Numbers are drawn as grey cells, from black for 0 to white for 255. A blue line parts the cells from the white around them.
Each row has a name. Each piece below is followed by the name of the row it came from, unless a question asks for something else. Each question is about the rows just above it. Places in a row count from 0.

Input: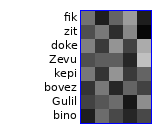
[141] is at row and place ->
Gulil, 4
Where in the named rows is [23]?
Gulil, 3
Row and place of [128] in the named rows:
doke, 0
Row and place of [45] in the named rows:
zit, 2
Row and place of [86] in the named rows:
Gulil, 1

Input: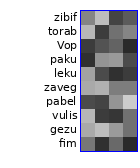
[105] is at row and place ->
fim, 2
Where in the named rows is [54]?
vulis, 2

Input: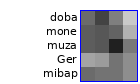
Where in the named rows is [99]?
mone, 2
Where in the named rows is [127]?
doba, 2

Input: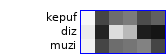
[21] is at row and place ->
diz, 5
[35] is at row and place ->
diz, 1
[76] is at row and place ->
kepuf, 4
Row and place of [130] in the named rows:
muzi, 4
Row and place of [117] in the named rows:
muzi, 3
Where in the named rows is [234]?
diz, 0
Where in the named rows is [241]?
muzi, 0

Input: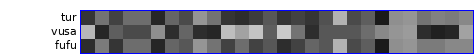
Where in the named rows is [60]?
tur, 12
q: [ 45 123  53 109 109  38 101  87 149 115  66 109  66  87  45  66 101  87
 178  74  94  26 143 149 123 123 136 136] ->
fufu
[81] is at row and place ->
tur, 17
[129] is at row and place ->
tur, 25
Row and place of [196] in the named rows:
vusa, 12
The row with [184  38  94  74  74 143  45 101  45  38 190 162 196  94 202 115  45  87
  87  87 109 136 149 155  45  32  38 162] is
vusa

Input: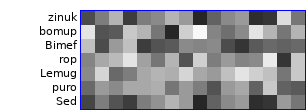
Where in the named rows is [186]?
rop, 2
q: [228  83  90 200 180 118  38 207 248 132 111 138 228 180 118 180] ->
bomup
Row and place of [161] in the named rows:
rop, 4
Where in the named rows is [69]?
Sed, 0
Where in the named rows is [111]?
bomup, 10
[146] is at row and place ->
Sed, 5
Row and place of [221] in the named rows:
zinuk, 14

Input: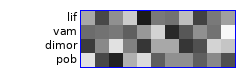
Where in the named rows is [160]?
lif, 10
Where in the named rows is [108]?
vam, 0
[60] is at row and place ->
dimor, 0
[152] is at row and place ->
vam, 4
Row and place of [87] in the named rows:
vam, 7
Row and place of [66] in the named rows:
lif, 8
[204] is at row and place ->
lif, 3

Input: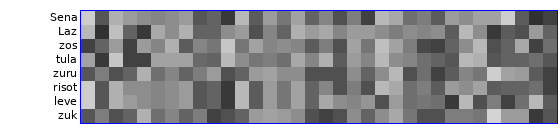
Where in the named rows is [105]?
tula, 8
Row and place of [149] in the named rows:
leve, 20
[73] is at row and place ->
zos, 24

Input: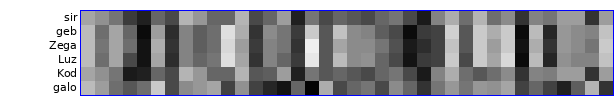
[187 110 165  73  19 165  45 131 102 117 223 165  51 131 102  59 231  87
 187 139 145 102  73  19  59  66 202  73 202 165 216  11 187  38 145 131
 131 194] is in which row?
Luz
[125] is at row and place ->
Kod, 33
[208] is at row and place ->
geb, 26
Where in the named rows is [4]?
galo, 16
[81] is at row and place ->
Zega, 22

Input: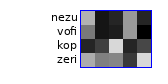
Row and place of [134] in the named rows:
zeri, 2
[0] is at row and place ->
vofi, 4
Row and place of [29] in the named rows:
vofi, 2

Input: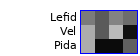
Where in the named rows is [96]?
Pida, 3
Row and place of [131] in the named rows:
Lefid, 2
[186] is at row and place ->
Vel, 2

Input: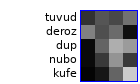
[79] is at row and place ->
deroz, 1
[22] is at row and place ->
kufe, 1
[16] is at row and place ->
deroz, 3
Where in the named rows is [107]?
deroz, 2
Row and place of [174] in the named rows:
dup, 2

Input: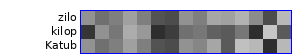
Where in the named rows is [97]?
kilop, 9
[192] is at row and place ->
Katub, 11
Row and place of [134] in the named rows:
Katub, 8
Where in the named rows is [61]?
kilop, 6
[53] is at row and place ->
kilop, 0

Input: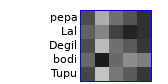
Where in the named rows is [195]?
Tupu, 1
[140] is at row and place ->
bodi, 3

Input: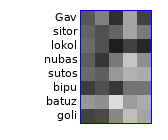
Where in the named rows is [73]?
goli, 1
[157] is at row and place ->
batuz, 3

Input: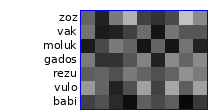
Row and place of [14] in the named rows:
babi, 3
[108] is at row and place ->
vak, 4
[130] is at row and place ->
gados, 4
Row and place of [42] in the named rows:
babi, 2

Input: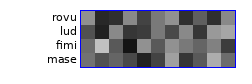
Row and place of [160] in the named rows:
mase, 6
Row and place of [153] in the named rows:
lud, 9
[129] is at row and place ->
fimi, 9
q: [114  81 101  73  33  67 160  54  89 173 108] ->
mase
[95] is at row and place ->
rovu, 8

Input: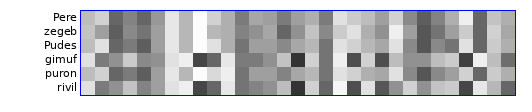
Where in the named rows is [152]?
Pere, 5
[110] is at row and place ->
gimuf, 30
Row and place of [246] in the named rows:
rivil, 18
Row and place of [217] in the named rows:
puron, 9

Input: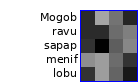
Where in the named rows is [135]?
sapap, 3
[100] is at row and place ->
lobu, 2
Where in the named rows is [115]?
Mogob, 2
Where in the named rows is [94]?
sapap, 2
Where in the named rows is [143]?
menif, 0
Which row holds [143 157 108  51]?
menif
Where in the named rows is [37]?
Mogob, 3

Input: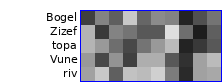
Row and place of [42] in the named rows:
riv, 7
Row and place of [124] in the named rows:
riv, 6
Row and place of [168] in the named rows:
riv, 9
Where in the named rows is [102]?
Bogel, 4
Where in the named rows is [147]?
Vune, 2

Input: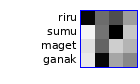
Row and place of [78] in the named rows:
riru, 2
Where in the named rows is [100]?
maget, 1
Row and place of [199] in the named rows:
sumu, 3
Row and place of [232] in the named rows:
ganak, 0
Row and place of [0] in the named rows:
sumu, 2

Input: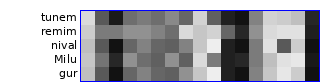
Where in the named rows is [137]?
tunem, 6
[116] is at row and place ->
Milu, 1

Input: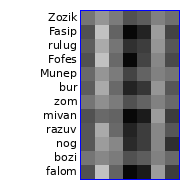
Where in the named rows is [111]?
Zozik, 6
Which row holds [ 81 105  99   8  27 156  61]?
mivan
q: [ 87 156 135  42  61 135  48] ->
nog
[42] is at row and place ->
nog, 3
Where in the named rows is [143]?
zom, 1
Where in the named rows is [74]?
Fofes, 6
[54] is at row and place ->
bur, 4

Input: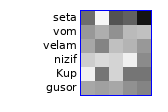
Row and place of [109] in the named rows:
seta, 0
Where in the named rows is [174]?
vom, 1
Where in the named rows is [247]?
seta, 1
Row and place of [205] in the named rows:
nizif, 0

